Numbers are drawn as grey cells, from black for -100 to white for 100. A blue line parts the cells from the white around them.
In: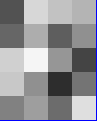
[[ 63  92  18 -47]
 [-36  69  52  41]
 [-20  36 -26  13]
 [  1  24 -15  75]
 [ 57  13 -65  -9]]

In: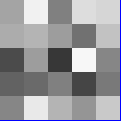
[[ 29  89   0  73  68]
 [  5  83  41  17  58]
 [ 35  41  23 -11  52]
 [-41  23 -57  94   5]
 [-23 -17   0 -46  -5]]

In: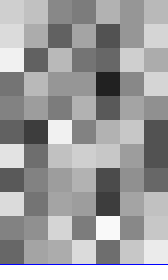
[[ 62  51   7  -3  40  18  45]
 [ -9  45  18  18 -74   7  67]
 [ 72  35 -24  29 -36  18  67]
 [-19  29  35  72 -14  56  84]
 [  2  23  -3  40 -30  29  13]
 [  2  13  67  -3  95   7  56]
 [-30   2  23  40 -41  13 -19]
 [ 72  -9  29  23 -52  29  51]
 [ 78 -14  51  62  56  23 -36]
 [ 89 -24  45  -9 -19  62  35]
 [-24 -52  89   2  40  56 -36]]

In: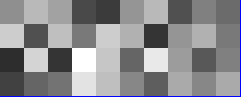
[[-65  66 -59 100  55 -21  83  22 -31   0]
 [ 12  45  27 -43 -54  17  45 -37   0 -16]
 [-49 -21 -10  78  50   6 -26  33   6  33]
 [ 61 -37  50  -5  61  39 -59  17  39  -5]]

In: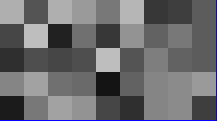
[[-45  49 -74 -12 -57  15 -23  -6 -28]
 [  4  27 -12 -17 -84 -23   4   9  21]
 [-79  -6  27  15 -45 -63   4   9 -51]
 [ 37 -34  37  21  -6  43 -57 -51 -28]
 [-63 -39 -45 -39  49 -34  -1 -23 -28]]

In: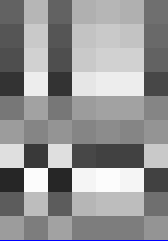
[[-70  98 -70  92  98  92 -49]
 [-60  86 -60  80  86  86 -44]
 [-39  64 -39  58  64  64 -23]
 [-33  58 -33  53  58  53 -18]
 [-28  48 -28  43  48  48 -13]
 [-23  43 -23  38  43  38 -13]
 [ -7  27  -7  22  27  27   4]
 [ 22   4  16   4  10   4  16]
 [ 22  -2  27  -2  -2  -2  16]
 [ 75 -55  75 -44 -49 -49  58]]

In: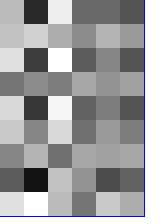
[[ 76  99  47  -8  58  36]
 [ 52  64  36  10  41  21]
 [  4  41 -13  31  26  31]
 [ -8  10  -2  31  15  26]
 [ 58   4  70 -13  21  -2]
 [ 76 -52  99 -28   4 -34]
 [ 70 -57  93 -23  -2 -34]
 [ 47 -68  87 -18 -18 -34]
 [-28 -85  52  15 -40 -23]]

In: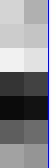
[[ 89  77]
 [ 60  54]
 [ 66  38]
 [ 27  17]
 [-26 -15]
 [-59 -48]
 [-91 -86]]

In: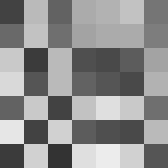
[[-54  64 -60  75  85  64 -33]
 [-23  58 -48  52  75  58 -13]
 [-18  52 -13  28  34  34  -2]
 [-48  46 -23  34  40  52  -8]
 [ 70 -33  46 -23 -33 -43  40]
 [ 80 -48  64 -28 -38 -43  46]
 [ 58 -54  46 -38 -43 -28  28]]
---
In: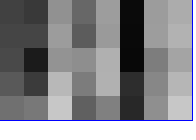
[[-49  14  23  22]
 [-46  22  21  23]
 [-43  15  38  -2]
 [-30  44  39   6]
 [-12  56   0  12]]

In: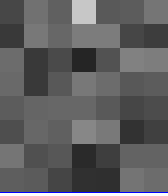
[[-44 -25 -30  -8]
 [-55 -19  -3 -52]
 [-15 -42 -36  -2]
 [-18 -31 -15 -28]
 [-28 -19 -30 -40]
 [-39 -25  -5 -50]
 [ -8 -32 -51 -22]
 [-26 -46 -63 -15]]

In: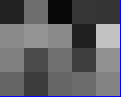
[[-73 -94 -59]
 [  8   8  52]
 [  0 -12  14]
 [-21 -20   3]]

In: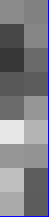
[[  9]
 [-44]
 [-57]
 [-31]
 [-16]
 [ 81]
 [ 18]
 [ 50]
 [ 33]]

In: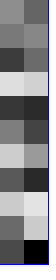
[[ 11]
 [ -5]
 [-53]
 [ 74]
 [-57]
 [ -1]
 [ 61]
 [-30]
 [ 59]
 [-17]
 [-42]]

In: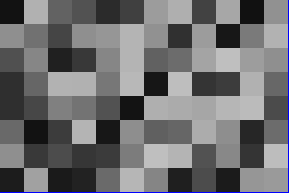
[[-86 -23 -66  22 -48 -87]
 [ 12 -46  18  14  22  -4]
 [-37 -75   5 -24  29  23]
 [-63  40  -7 -83 -59  39]
 [-63   0 -36  37  30  47]
 [-18 -53 -82 -25  35 -70]
 [ 12 -40 -54  50 -36 -59]
 [-78 -80 -17   4 -40  18]]

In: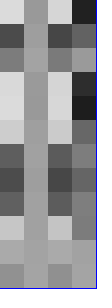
[[ 72  68]
 [-41 -45]
 [ -3  -4]
 [ 70  67]
 [ 72  69]
 [ 61  59]
 [-26 -29]
 [-40 -44]
 [-25 -28]
 [ 55  54]
 [ 33  33]
 [ 14  13]]

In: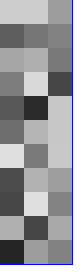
[[ 60  22]
 [-26   1]
 [ 30  -6]
 [ -2 -45]
 [-31  55]
 [-14  56]
 [ 74  57]
 [-41  24]
 [-44   3]
 [ 38  32]
 [-72   1]]

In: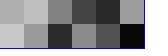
[[ 37   2 -68]
 [ 57 -66 -36]]
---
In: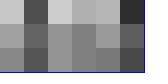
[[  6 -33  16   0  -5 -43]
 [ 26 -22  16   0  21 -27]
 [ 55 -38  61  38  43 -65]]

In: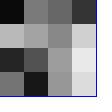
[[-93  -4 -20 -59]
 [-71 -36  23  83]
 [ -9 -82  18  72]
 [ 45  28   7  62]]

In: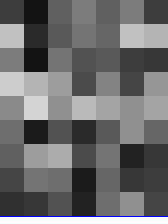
[[-62 -57 -36 -73 -14  13 -46]
 [-52 -85 -25  -3 -25  -3 -52]
 [-46  -9 -14 -79 -20 -57 -52]
 [-25  23  35 -41  -9 -73 -57]
 [-14 -79 -36 -67 -30  13 -20]
 [ -3 -85  -9 -36 -30 -52 -57]
 [  8  66  13  46  29  13  29]
 [ 51 -67 -30  -9 -20  51  41]
 [ 61  41  23 -41   3 -46  18]]

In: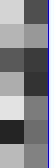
[[-71 -14]
 [-31 -54]
 [ 36 -59]
 [ 41  19]
 [ 46   2]
 [ 67 -37]
 [ 78  -3]]

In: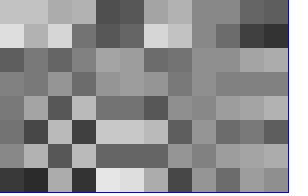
[[-55 -66  35 -60  80  74  35 -44  17 -15  23  12]
 [-26  -5 -21   1  29  23 -15 -10  12  12  29  35]
 [-10 -44  46 -50  57  57  46 -26  17 -15  -5 -26]
 [ -5  29 -32  46 -10 -10 -32  12   7  23  29  40]
 [  1  -5  17 -15  17  23  17  -5  12   1   1   1]
 [  7  40 -32  46 -21 -21 -21  17   1  23  29  35]
 [ 52  52  35  40 -38 -32  29  40   7   7 -21 -26]
 [ 74  40  68 -10 -32 -21  68  52   7 -15 -50 -60]]

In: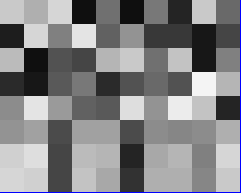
[[-77  68   0  79 -24  15 -56 -56 -82 -46]
 [-67 -82 -30  -6 -67 -36 -18 -36  91  42]
 [ 10  79  21 -24 -30  74  15  85  53 -72]
 [ 15  26 -41  26  26 -41  10   5  10  37]
 [ 47 -88 -36 -46  42  58 -12  53 -82   0]
 [ 58  37  68 -88 -12 -88  -6 -72  58 -18]
 [ 63  74 -46  47  42 -72  32  42   0  68]
 [ 68  63 -46  53  32 -61  37  37   5  58]]

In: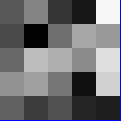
[[-43 -98 -13  31  20]
 [-31   3 -59 -81  94]
 [-25 -53 -37 -71 -76]
 [-19  48  37   8  74]
 [ 14  25  -8 -87  63]]
